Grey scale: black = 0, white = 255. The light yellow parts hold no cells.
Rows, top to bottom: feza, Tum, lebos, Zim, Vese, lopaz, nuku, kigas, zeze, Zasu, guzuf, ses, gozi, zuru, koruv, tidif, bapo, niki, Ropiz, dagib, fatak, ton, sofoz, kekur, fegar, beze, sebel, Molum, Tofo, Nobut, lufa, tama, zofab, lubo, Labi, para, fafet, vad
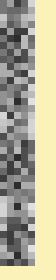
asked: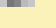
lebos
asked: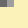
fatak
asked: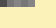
Molum
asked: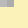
ses
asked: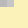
lebos
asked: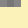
Molum

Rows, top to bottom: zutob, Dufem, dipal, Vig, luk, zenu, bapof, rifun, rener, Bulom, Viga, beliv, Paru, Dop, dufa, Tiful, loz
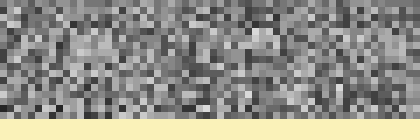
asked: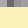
dipal
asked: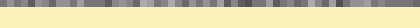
zutob

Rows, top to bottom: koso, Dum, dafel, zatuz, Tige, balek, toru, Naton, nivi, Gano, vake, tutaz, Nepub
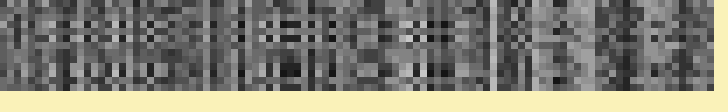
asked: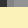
vake
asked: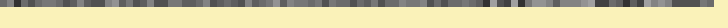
dafel
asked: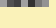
dafel
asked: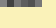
Nepub
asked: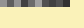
koso

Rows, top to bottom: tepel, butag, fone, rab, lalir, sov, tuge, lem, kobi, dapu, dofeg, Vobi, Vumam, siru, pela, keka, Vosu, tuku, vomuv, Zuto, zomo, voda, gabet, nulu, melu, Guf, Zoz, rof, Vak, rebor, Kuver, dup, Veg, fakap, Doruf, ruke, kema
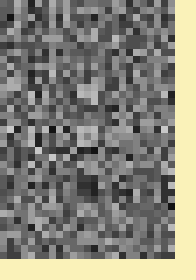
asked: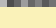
siru
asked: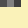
dofeg
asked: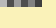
dofeg
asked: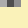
siru
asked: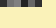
Zoz
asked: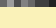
rof
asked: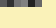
Zoz

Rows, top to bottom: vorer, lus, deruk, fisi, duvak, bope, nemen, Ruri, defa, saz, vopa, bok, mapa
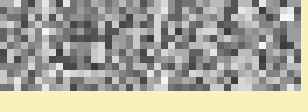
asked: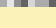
bok
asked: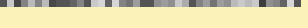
defa
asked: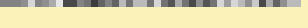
saz
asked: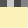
defa
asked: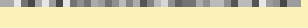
vorer
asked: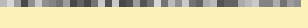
fisi

